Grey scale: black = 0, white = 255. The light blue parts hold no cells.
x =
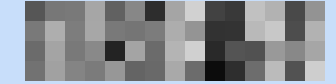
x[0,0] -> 86
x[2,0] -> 107
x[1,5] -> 117
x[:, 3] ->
[166, 167, 137, 123]
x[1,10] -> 51
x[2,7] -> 180
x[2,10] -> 84
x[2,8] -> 208
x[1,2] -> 125
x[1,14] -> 178
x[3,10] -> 46
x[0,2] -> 121
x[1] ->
[121, 174, 125, 167, 121, 117, 124, 173, 148, 50, 51, 185, 200, 77, 178]
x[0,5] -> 135

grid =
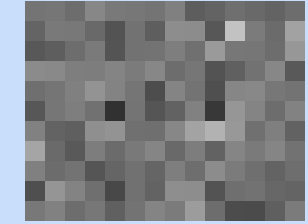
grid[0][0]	116
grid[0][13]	109
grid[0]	[116, 118, 109, 135, 121, 119, 116, 128, 93, 99, 111, 105, 99, 109]
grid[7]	[165, 106, 89, 125, 107, 121, 133, 105, 125, 98, 133, 122, 133, 114]
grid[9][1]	149
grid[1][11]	123
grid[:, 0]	[116, 100, 88, 139, 111, 87, 129, 165, 128, 79, 120]
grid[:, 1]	[118, 121, 94, 137, 117, 118, 99, 106, 108, 149, 129]
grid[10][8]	156
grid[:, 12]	[99, 107, 109, 135, 119, 109, 127, 133, 99, 103, 95]
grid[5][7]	98
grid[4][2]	128
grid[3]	[139, 137, 126, 125, 132, 123, 135, 109, 118, 83, 96, 114, 135, 89]
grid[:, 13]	[109, 162, 151, 89, 115, 130, 98, 114, 110, 100, 123]
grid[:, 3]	[135, 105, 122, 125, 147, 113, 143, 125, 85, 111, 119]
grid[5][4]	49
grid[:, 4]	[121, 83, 84, 132, 131, 49, 147, 107, 101, 72, 96]
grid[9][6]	99
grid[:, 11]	[105, 123, 118, 114, 136, 132, 112, 122, 111, 114, 75]
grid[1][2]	120

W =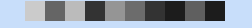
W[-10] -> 203
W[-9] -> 101
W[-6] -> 149
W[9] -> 28

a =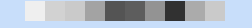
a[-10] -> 239
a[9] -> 202

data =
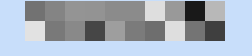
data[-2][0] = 114
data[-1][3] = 70
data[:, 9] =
[184, 63]
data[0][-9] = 132
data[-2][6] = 222
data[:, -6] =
[139, 158]

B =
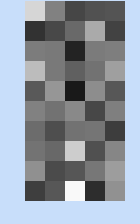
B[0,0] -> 214
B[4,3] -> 141
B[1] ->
[50, 72, 105, 170, 66]
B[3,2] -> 96
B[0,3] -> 81
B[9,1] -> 87
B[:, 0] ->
[214, 50, 124, 188, 89, 129, 108, 115, 144, 62]
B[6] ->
[108, 78, 114, 117, 61]
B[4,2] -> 25
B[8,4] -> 157

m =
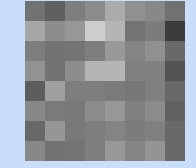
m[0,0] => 114
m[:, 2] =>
[126, 151, 116, 141, 126, 121, 121, 116]
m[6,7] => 105
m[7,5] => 132
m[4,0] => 93
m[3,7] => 83
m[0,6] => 136
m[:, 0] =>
[114, 167, 125, 146, 93, 136, 104, 136]
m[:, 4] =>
[171, 181, 152, 181, 123, 152, 132, 152]
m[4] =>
[93, 159, 126, 126, 123, 119, 128, 105]
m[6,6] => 128
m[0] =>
[114, 96, 126, 139, 171, 145, 136, 113]
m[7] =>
[136, 114, 116, 126, 152, 132, 148, 105]
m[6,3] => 126
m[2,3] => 126
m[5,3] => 139
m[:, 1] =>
[96, 141, 114, 114, 159, 123, 150, 114]

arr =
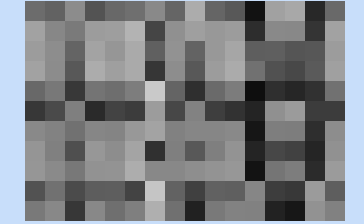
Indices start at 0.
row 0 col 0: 108
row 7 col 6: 48
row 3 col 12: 81
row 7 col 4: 141
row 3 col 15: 160
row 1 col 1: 135
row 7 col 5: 164
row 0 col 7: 101
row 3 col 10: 171
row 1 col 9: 152
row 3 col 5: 170
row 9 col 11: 134
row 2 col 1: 141
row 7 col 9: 127
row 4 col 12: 47
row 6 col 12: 126
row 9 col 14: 155
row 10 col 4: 111
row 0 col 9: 101
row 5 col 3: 42
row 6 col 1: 130
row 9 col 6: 197
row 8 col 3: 146
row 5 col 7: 71
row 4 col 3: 116
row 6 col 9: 134
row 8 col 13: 125
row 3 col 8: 88
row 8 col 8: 142
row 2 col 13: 85
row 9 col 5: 67
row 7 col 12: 71
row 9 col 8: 64
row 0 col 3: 83
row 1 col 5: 179
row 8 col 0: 150
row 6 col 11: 22

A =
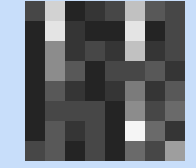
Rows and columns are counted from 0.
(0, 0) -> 71
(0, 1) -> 210
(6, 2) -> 53
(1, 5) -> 228
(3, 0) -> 36
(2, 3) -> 71
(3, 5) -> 71
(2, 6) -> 53
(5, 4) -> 36
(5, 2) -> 71
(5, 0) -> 36
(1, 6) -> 36
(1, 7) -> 71
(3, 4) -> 71
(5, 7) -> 106
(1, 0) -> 36
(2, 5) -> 193
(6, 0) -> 36

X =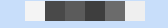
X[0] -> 244
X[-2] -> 107
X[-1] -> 239
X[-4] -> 91
